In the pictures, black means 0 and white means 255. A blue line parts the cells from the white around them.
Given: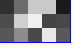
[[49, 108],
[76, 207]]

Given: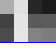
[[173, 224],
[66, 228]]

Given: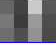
[[102, 67],
[120, 60]]

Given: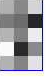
[[175, 136],
[123, 109]]

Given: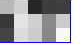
[[184, 208],
[56, 227]]

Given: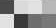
[[74, 217],
[225, 58]]

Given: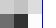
[[207, 194],
[110, 51]]
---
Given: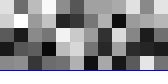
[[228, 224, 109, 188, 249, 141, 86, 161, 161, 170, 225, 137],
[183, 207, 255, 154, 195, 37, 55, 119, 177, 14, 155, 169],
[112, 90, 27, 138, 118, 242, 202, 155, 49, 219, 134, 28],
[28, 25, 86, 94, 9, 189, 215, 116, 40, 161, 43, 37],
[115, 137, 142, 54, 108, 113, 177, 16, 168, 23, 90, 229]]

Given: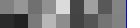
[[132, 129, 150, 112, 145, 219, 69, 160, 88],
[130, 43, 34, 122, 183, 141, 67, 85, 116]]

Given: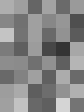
[[154, 174, 159, 101, 163, 106],
[79, 134, 113, 160, 135, 150],
[91, 196, 115, 160, 105, 146],
[167, 123, 95, 156, 71, 52],
[181, 141, 139, 112, 145, 95],
[106, 105, 130, 160, 96, 172],
[176, 157, 170, 94, 109, 146],
[116, 160, 194, 104, 95, 213]]

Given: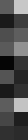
[[199, 93],
[61, 26],
[94, 78],
[146, 90],
[51, 5],
[37, 84],
[49, 25],
[195, 93],
[30, 70],
[43, 48]]

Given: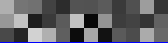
[[53, 175, 117, 113, 66, 44, 83, 82, 91, 58, 80, 157],
[98, 151, 194, 29, 58, 91, 193, 8, 148, 61, 67, 52],
[105, 73, 37, 210, 176, 95, 12, 167, 18, 90, 76, 171]]

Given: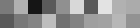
[[171, 122, 176, 21, 90, 144, 216, 89, 227, 177],
[146, 89, 120, 132, 189, 112, 130, 159, 162, 183]]

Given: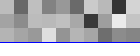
[[212, 188, 104, 191, 130, 152, 106, 203, 185, 52],
[196, 163, 140, 188, 185, 192, 168, 57, 158, 235],
[133, 180, 165, 153, 223, 148, 181, 166, 110, 140]]

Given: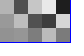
[[30, 180, 79, 198, 233],
[214, 153, 189, 81, 61],
[123, 146, 150, 125, 187]]
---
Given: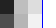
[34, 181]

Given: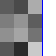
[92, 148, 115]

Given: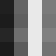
[32, 95, 233, 115]

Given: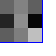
[102, 142, 191]

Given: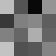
[190, 128, 174, 132]

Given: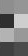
[142, 206]

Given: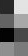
[40, 168]

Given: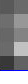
[89, 151]

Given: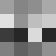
[159, 147, 219, 145]
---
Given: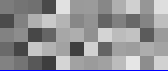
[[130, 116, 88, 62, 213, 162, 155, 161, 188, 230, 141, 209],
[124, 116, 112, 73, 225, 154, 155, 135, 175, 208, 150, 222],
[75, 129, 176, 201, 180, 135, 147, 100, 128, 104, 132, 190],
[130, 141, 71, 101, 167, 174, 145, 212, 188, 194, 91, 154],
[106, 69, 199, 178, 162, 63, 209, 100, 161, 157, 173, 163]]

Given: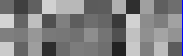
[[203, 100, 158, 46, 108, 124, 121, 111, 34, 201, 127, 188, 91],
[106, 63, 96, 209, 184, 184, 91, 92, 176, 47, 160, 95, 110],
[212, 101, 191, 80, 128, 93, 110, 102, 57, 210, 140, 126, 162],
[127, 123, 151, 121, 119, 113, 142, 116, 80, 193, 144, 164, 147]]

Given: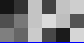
[[127, 102, 203, 72, 27, 214],
[21, 50, 196, 66, 195, 206],
[79, 120, 196, 219, 190, 83]]

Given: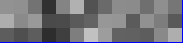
[[93, 79, 93, 45, 63, 126, 193, 157, 98, 97, 93, 137, 174],
[146, 144, 115, 49, 132, 177, 82, 106, 140, 139, 111, 143, 118],
[173, 138, 153, 74, 75, 90, 99, 151, 149, 91, 145, 125, 89]]

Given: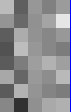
[[135, 49, 144, 169, 176],
[187, 95, 151, 128, 155],
[148, 105, 145, 164, 230],
[93, 172, 146, 135, 152],
[82, 189, 151, 135, 124],
[91, 125, 158, 178, 159],
[168, 102, 153, 141, 185],
[91, 179, 148, 132, 124]]

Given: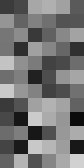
[[98, 180, 80, 133, 169, 209],
[59, 71, 167, 176, 161, 90],
[149, 99, 129, 112, 83, 84],
[118, 140, 57, 97, 136, 163],
[117, 46, 161, 134, 102, 48],
[195, 144, 123, 66, 73, 109],
[110, 127, 33, 77, 149, 166],
[201, 151, 130, 65, 77, 113],
[58, 83, 161, 178, 163, 98],
[72, 22, 203, 171, 150, 12],
[108, 126, 23, 80, 152, 172],
[68, 26, 200, 182, 157, 24]]
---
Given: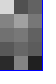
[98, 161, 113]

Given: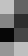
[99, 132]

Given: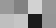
[151, 27]

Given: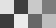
[124, 103]

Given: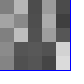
[75, 171, 81, 85, 132]

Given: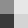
[231, 58]

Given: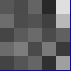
[223, 64, 106, 125, 67]
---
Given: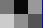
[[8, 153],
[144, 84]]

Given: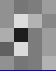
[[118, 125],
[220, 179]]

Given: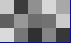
[[60, 144],
[152, 110]]

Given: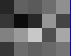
[[97, 90],
[12, 41]]

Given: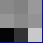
[[130, 153],
[138, 147]]

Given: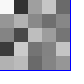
[[50, 159],
[178, 137]]
